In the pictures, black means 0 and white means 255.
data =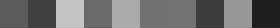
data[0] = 91
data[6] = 115
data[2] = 196
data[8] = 152

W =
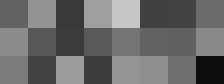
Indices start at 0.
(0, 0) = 98
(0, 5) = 65
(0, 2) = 57
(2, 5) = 143
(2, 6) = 112
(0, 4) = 199
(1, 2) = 59
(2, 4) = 148

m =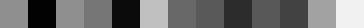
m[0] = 143
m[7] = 89
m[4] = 11
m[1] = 2

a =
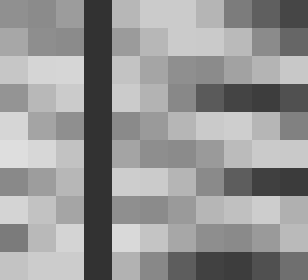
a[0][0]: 144
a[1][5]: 183
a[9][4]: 178
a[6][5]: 203
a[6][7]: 138
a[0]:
[144, 139, 156, 50, 183, 203, 203, 181, 124, 95, 70]
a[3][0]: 148
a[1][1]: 142
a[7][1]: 194
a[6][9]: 64
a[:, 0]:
[144, 167, 198, 148, 214, 222, 137, 212, 123, 195]
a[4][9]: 182
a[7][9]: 205
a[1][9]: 139
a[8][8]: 138
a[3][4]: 203
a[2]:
[198, 213, 214, 50, 195, 165, 143, 139, 162, 180, 200]
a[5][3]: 50
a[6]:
[137, 157, 183, 50, 205, 203, 181, 138, 93, 64, 59]
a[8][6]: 167
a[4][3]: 50
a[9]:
[195, 204, 204, 50, 178, 136, 93, 65, 61, 80, 111]
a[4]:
[214, 164, 143, 50, 138, 154, 182, 202, 206, 182, 129]
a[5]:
[222, 215, 194, 50, 164, 142, 139, 154, 187, 202, 201]
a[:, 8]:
[124, 186, 162, 68, 206, 187, 93, 192, 138, 61]
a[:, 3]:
[50, 50, 50, 50, 50, 50, 50, 50, 50, 50]

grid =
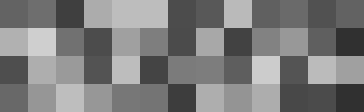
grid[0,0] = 99
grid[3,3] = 151
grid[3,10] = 72
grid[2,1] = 174
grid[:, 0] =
[99, 177, 78, 104]
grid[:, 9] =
[96, 130, 204, 173]
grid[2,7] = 125
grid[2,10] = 84
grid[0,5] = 189
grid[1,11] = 95
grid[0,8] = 186
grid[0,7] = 88
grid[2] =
[78, 174, 154, 83, 189, 68, 123, 125, 94, 204, 84, 187, 160]
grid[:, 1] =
[110, 207, 174, 150]
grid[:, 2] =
[63, 113, 154, 190]
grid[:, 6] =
[76, 75, 123, 61]

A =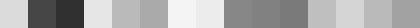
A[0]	219
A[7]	236
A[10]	122
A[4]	186

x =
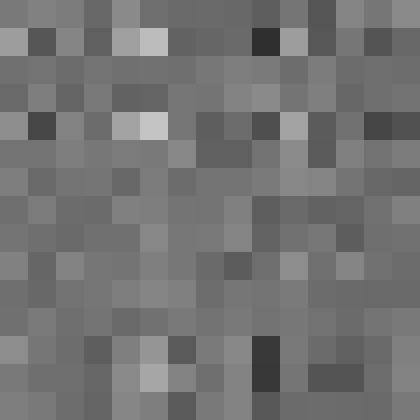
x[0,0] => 121
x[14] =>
[125, 120, 109, 100, 134, 126, 90, 121, 131, 88, 107, 108, 107, 105, 120]
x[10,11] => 108
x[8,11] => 119
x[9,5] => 127
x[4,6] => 118
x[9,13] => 113
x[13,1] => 111
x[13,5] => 166
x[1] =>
[157, 86, 133, 95, 159, 188, 98, 102, 106, 47, 157, 87, 118, 84, 104]
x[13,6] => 130
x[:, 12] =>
[132, 118, 108, 103, 113, 128, 116, 101, 93, 132, 106, 107, 95, 84, 107]
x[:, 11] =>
[85, 87, 124, 127, 91, 90, 132, 98, 119, 112, 108, 114, 107, 84, 108]
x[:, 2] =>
[123, 133, 108, 100, 130, 126, 115, 108, 106, 131, 114, 110, 109, 111, 109]
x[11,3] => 116
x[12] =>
[140, 118, 109, 94, 127, 149, 90, 122, 136, 57, 121, 107, 95, 105, 128]
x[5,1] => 115
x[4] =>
[142, 70, 130, 108, 163, 196, 118, 94, 108, 79, 163, 91, 113, 69, 80]
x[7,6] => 116
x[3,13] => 111
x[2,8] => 125
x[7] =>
[111, 123, 108, 107, 128, 125, 116, 115, 128, 94, 105, 98, 101, 113, 128]
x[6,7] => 115
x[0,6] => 105
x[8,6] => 119
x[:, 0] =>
[121, 157, 112, 105, 142, 115, 126, 111, 116, 129, 111, 112, 140, 121, 125]
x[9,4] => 116

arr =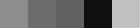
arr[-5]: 141
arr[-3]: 97
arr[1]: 107

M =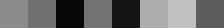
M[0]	140
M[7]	93
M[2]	6

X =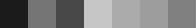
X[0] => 27
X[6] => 127
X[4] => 171

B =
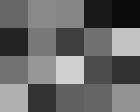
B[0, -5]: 103
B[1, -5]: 35
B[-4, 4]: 11
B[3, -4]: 51
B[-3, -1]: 195
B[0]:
[103, 137, 134, 25, 11]
